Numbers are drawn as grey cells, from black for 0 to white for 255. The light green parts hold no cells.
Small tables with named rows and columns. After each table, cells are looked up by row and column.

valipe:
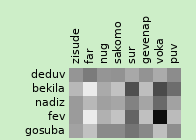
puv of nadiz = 162
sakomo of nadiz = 166
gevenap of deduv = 147
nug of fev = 177
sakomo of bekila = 194
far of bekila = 235
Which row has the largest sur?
deduv

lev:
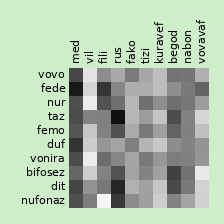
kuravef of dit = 198
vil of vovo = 228
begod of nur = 111
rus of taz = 17
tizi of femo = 120
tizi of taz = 156
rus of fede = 134
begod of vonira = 126
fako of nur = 183
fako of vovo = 123
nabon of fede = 122
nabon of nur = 118
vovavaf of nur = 156
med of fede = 25
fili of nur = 82
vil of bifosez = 206
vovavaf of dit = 210
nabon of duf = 131
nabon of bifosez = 114
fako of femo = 170
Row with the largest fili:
nufonaz

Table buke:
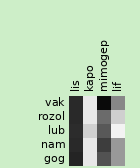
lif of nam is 153
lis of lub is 44
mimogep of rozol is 107
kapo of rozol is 232
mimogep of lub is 88
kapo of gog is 232
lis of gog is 36
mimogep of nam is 61
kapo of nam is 232
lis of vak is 41
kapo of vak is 232
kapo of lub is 208
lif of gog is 153

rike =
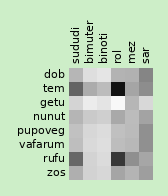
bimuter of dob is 222
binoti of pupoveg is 220
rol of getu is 248
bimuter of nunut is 202
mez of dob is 177
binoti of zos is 215
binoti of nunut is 207
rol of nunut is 169
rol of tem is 18
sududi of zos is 175
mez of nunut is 188
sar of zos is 158
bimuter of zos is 210
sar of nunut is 163

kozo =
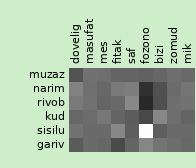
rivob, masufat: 114
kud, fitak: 101
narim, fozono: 48
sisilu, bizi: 93
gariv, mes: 103
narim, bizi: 80
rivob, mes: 101
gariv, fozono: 134
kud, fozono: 72
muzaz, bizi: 102
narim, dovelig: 130
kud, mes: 119
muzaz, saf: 100
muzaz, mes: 110
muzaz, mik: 105
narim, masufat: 111
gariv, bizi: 115
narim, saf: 125

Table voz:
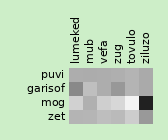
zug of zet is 186
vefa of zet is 190
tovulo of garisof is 180
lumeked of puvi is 173
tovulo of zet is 205
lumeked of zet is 180
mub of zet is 181
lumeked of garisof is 137
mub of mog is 176
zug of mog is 215
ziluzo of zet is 153
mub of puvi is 172
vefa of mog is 207
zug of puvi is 175

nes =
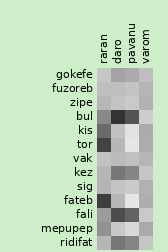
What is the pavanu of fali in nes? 99
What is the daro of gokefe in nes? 163
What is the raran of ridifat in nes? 182
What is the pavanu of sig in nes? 202
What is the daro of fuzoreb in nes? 190
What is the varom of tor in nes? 173
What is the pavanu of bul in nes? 84
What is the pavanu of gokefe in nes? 171

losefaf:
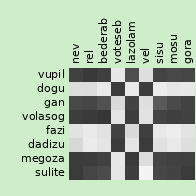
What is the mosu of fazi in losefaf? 237
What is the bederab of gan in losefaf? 81
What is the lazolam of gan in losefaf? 67
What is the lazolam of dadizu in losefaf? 228
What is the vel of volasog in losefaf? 225
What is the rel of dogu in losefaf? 220
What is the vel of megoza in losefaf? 221

